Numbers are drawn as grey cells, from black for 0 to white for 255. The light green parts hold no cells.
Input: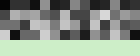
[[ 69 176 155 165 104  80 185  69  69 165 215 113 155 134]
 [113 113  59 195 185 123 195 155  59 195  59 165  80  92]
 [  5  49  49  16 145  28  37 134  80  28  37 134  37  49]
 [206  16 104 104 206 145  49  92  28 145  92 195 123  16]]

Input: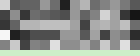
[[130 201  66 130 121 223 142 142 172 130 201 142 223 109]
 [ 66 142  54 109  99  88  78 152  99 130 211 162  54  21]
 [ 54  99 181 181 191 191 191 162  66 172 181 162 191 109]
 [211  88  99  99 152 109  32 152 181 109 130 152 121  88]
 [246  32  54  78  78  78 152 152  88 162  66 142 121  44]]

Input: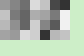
[[163 154 219 207  51 184 195]
 [184 144 101 207 133  90 241]
 [154 133 111 219 195  72  51]
 [195 122 101 173 163 122 241]]

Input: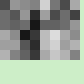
[[159 159  86  44 188 209 159 178]
 [ 75 150 140 130 209 118  75 169]
 [169 140  23  56 188 220 169 140]
 [178 130  98  56 169 198 178 130]
 [109  98 109  23  98  98 109 150]
 [109  86 150  44 159  75 109  65]]

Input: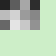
[[103 228 200 146]
 [188 210 155 135]
 [ 35  93 167  45]]

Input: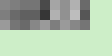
[[135 126 117 117  74 165 145 177 106]
 [154 117 106 135 154 126 154 135 117]
 [126 106  96  96  54 177 145 189  86]]

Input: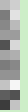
[[195 246]
 [124 226]
 [ 82 216]
 [186 207]
 [ 60 195]
 [136 186]
 [165 175]
 [156 156]
 [147 147]
 [124 136]
 [ 94  82]]

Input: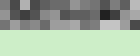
[[116 157 125 137 107 157 157 168 116 125 196 196 157  74]
 [148  83  63  83 137 148  83  95  95 107  33  63 148 168]
 [125  74 177  74  95 107 107 148 125 116  83 125  95 186]]
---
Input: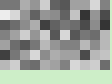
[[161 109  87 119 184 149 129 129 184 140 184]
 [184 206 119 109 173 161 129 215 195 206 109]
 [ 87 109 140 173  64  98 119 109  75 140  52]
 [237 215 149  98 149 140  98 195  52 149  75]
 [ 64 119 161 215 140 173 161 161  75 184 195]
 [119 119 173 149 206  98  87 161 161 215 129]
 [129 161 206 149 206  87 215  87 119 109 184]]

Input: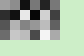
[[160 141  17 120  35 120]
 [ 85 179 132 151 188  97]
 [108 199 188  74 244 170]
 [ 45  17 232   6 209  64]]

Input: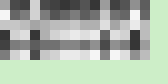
[[165  74  65 210  74  65  54  65  84  54 156  65  84 144  93]
 [245 102 124 210 124  84 102 124  93 113 198 113 102 245 102]
 [ 65 124 133  93 113 113 133 133 113 144  74 144 124  54 156]
 [198 198 188 165 176 188 188 198 176 176 222 165 198 234 188]
 [ 54 210 222  54 176 210 222 234 222 234 102 222 210  54 188]
 [124 210 234  74 198 210 234 234 222 245 133 245 222 144 188]]

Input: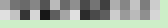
[[224 195  53 214  23  94 165 224  43  74  94 204 154 186 143 214]
 [165 116 106 134  83 186 106 143  74 116  64 174 134 195 125 204]]

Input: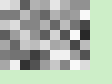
[[167 240  50  82 157 199 133 249 220]
 [229 211  93 178 167 229 178 145 145]
 [124 115 115  62 103 240 240 157  82]
 [199 220 133 133 178 103 188 115  71]
 [124 124 188 133 103 178 145 157 249]
 [167 103 199 188 220 167 178  71 188]
 [ 93 157 211 145  93 211  82 249  40]]

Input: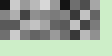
[[133 175  67 144 133 123 133  56 194 100]
 [111 203 123 100 111 154 111  56 185 144]
 [ 20 203 154 185 215 154  20 111  78 166]
 [ 89  89 175 194 166 100  89 194  67 123]]
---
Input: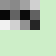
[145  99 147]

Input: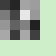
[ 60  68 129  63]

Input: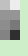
[192 149]

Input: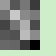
[155 200 175 139]

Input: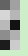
[ 99 182]

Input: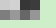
[204 152]

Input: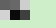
[97 10]
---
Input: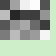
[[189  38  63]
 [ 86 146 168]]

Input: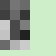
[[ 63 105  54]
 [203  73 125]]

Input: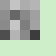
[[142 103 137]
 [138 198 126]]

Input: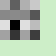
[[136 138 136]
 [223   2 223]]

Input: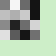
[[191 175 202]
 [138  34 109]]

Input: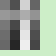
[[152 143 172]
 [120  72 215]]

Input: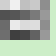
[[ 81  86 101]
 [107 234 219]]

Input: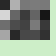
[[214 102  59]
 [110  76  66]]

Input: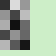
[[148  68 189]
 [173  17 106]]
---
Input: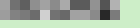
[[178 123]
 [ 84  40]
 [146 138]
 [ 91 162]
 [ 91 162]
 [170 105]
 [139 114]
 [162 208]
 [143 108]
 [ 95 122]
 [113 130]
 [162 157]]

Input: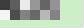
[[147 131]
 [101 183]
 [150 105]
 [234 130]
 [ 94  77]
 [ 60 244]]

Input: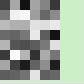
[[ 56 139 233  19 223 117  30 102]
 [132 103 222  93 121 171 142  95]
 [164 158 225 232  93  50 100 227]
 [ 17 247 175 119  79 181  28 114]
 [168 241 175 100  85 251  64  99]
 [ 66 119 186 106 181  58 166  93]]

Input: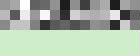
[[145  98 127]
 [166  45 204]
 [ 29 231  41]
 [171 185 136]
 [148 174 144]
 [ 62 182  97]
 [143 208  80]
 [ 29  46 100]
 [146 124  89]
 [104 247  51]
 [ 97 152 128]
 [254 235 195]
 [167  89 194]
 [151 185 137]]

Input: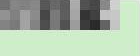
[[207 199 196]
 [136 194  99]
 [ 72  64  42]
 [ 81  52  59]
 [171 165 155]
 [ 92  94  82]
 [104 122 120]
 [ 87  70  78]
 [135 139 131]
 [129 160 163]
 [134 129 122]
 [113 145 131]]

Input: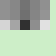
[[144 148 225]
 [131 133 142]
 [115 112  48]
 [135 136 165]
 [144 145 213]]

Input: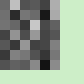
[[174 170  97  85 128 119 139]
 [ 66  24  73  69  70  54  19]
 [ 89 107 199 152  65  82 137]
 [ 82 118  57  77 150 119  91]
 [191  43 103 147  56 129  97]
 [105 112 115  67  87  57  82]]
